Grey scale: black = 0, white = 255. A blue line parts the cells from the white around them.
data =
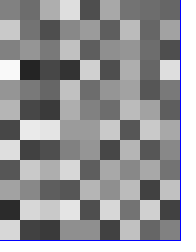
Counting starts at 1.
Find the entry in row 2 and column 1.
201
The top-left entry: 129
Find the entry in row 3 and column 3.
121
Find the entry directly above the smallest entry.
149
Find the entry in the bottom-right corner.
129
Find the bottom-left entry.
215
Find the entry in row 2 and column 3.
78
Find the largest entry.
249
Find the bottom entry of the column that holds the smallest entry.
65
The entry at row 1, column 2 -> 109
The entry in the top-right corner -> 102
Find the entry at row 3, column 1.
129
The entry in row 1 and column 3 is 174
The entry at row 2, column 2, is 115

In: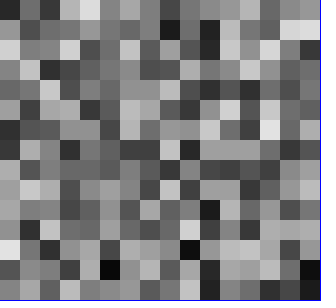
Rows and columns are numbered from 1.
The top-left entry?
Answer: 40
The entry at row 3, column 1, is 208
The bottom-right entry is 27
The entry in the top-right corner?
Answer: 151
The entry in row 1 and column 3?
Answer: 56
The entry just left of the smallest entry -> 174
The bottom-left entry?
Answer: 132
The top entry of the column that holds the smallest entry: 132
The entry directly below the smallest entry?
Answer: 138
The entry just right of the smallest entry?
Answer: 145
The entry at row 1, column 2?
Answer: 110
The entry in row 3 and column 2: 126
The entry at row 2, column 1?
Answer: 151

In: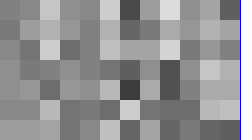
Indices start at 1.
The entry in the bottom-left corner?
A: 157
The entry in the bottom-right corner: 95
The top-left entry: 129
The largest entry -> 220
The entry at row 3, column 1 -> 136
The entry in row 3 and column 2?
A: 116
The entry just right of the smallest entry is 170
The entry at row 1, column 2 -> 136
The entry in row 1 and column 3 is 197
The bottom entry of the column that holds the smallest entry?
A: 101
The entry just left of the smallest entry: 184
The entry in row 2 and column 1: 122
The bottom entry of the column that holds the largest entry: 101
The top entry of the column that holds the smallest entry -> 74
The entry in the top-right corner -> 95
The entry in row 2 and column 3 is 178
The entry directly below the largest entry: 170
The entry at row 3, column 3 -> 205

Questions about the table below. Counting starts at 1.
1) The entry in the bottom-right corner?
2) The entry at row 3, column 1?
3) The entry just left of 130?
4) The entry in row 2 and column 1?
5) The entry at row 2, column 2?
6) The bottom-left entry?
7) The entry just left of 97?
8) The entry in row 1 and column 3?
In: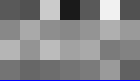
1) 97
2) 181
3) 123
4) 136
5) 169
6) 116
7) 154
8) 203

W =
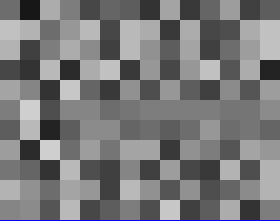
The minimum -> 23
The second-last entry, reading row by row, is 51
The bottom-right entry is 125
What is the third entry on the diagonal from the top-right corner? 109
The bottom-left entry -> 133
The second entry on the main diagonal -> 179
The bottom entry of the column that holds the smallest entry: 139
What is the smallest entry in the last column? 35
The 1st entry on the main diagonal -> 109
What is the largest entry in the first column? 193
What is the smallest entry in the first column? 71
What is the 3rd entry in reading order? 172
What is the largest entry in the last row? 199
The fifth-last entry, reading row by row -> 64
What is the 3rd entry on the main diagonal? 125
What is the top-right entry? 93

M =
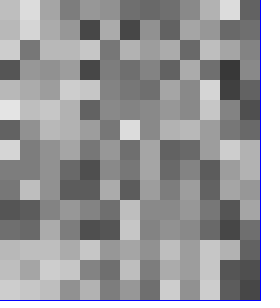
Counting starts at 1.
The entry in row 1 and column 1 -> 190
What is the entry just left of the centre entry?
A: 151
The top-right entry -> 98
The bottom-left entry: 205
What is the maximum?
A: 228
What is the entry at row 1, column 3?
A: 165
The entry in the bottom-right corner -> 71
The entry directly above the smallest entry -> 165
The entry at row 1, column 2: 220
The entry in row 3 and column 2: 119
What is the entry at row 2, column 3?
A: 171
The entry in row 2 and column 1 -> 184
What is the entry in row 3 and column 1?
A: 205
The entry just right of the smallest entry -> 137
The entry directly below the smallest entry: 64
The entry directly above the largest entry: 184
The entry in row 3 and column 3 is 184

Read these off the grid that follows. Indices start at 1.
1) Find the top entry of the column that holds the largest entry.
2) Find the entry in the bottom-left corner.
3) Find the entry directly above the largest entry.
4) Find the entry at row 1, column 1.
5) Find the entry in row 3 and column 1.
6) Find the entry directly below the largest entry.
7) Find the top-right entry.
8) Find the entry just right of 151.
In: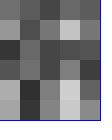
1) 104
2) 165
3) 126
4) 111
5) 54
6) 201
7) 92
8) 78
